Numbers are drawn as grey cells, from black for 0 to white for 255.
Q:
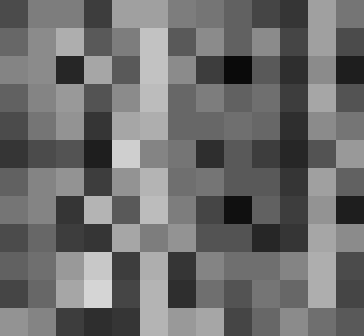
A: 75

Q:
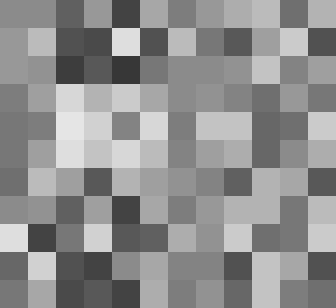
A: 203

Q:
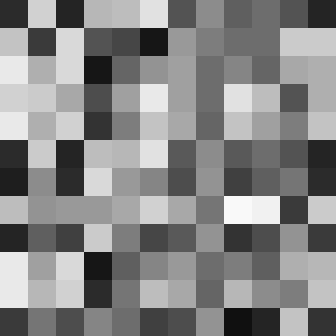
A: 183

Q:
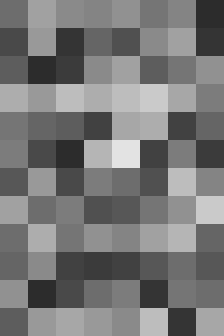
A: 87

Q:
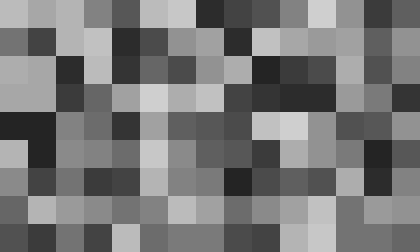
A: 130

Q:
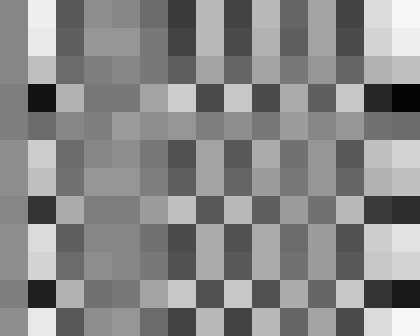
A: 211

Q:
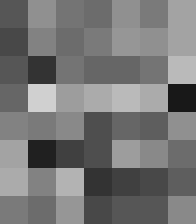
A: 108

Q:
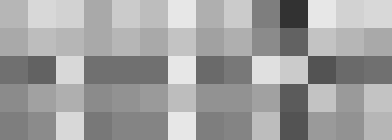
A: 112

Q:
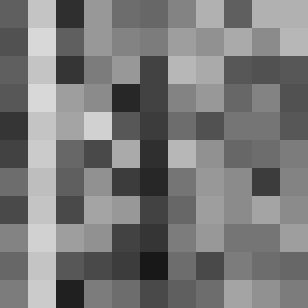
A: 158
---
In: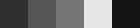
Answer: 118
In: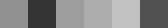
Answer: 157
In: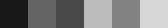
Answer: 73
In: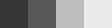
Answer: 190
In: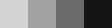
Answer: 107
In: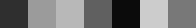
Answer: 184
